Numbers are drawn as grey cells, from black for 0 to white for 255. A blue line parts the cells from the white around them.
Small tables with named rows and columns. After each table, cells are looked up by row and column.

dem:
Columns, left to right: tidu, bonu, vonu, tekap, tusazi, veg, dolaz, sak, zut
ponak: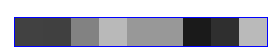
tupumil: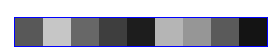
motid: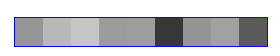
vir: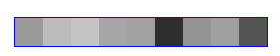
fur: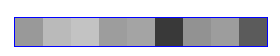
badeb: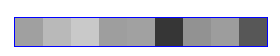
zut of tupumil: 20
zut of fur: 91
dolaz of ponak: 26
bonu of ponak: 64
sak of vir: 159
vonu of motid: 197
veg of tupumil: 181
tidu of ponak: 65
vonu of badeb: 201
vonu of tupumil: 103
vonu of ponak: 130
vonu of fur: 195
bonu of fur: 186

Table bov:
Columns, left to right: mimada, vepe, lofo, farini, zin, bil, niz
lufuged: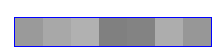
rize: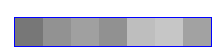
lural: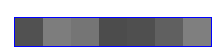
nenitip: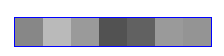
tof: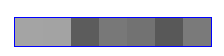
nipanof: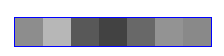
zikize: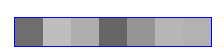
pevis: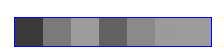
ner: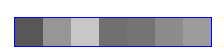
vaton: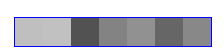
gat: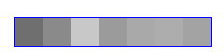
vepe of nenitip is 186
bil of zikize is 182
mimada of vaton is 191
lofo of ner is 199
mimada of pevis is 58
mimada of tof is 164
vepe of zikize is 190

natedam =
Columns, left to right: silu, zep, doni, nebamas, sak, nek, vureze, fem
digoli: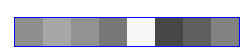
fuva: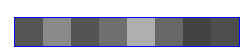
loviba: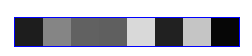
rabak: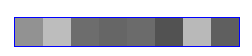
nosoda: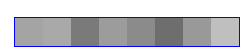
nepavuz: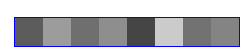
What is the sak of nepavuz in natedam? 69
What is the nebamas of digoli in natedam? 119
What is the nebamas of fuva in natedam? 111
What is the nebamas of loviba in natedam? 95
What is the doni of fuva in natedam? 84
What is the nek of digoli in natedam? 71
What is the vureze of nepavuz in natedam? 114
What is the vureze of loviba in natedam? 197
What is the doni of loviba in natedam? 97
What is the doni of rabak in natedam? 109
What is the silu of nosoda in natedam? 164
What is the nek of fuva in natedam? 104
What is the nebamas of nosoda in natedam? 156
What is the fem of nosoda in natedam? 191
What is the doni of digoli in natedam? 146
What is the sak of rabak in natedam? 107
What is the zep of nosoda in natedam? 169
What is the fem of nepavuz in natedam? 132
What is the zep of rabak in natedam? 189

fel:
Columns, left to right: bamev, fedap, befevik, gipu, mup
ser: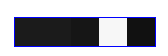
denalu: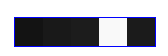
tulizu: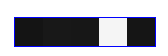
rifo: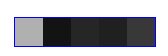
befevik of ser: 22
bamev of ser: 27
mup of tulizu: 21
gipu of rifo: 32
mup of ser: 17
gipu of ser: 247
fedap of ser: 27
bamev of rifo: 176
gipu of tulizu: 245
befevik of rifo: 38
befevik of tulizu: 23
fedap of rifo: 19
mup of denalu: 27
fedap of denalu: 25
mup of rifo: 56
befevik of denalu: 28
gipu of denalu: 249
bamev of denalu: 19
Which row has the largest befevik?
rifo

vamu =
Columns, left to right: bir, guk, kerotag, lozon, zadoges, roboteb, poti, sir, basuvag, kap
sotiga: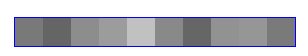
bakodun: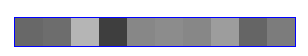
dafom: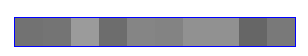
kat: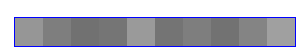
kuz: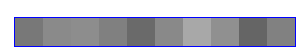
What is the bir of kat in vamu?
150
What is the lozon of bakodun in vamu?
62
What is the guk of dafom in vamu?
116
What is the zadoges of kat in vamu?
154
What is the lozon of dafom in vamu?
109
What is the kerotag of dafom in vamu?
155
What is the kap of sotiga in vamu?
122
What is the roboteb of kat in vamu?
116
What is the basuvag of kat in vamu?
132
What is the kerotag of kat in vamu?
113
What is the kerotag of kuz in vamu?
141
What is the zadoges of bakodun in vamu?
135

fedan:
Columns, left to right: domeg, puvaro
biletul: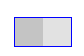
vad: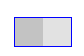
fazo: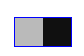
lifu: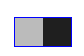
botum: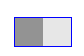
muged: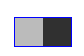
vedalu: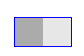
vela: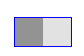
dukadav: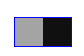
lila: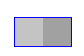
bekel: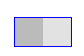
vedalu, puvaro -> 231
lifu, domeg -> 187
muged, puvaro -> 48
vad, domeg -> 195
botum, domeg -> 147
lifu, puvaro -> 31

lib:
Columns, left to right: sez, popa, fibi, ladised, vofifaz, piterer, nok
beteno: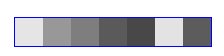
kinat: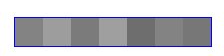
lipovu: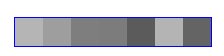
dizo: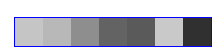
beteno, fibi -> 126
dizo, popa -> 184
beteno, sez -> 229
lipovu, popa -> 158
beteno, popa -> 152
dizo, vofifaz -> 90
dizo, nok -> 48
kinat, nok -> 119

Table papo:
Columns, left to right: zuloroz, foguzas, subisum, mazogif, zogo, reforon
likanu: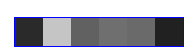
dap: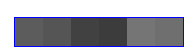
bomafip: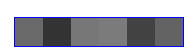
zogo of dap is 117
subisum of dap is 65
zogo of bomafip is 66
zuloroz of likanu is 42
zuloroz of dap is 92
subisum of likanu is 97
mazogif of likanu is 111
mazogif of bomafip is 123
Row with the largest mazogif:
bomafip

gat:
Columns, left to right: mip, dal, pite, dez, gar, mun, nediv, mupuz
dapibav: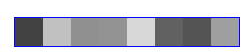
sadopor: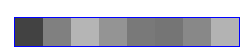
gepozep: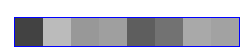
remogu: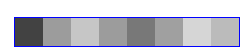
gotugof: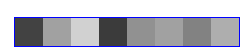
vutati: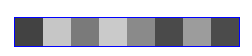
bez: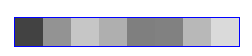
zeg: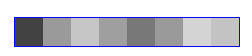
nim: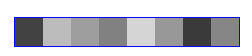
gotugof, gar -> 145
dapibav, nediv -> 84
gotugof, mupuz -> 174
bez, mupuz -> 218
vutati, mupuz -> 75
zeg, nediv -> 212

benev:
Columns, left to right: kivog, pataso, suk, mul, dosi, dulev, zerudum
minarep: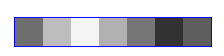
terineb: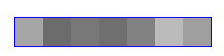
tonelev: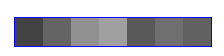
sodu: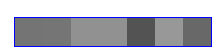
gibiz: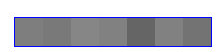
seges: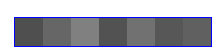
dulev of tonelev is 111
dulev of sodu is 152
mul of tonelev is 160
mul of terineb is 111
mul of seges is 82
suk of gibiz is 134
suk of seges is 128
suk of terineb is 120
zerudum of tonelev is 97
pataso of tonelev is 99
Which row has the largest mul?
minarep

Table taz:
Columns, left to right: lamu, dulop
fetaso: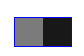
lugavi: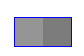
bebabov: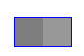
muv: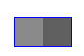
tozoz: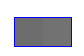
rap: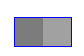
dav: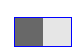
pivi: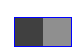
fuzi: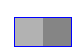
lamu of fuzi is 178
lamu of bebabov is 126
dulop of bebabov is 152
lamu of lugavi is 149
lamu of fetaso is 123
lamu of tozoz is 109
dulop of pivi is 143
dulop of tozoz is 114
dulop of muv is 96
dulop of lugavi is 124
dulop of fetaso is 24
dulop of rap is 161
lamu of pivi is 64
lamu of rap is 124
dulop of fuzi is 133

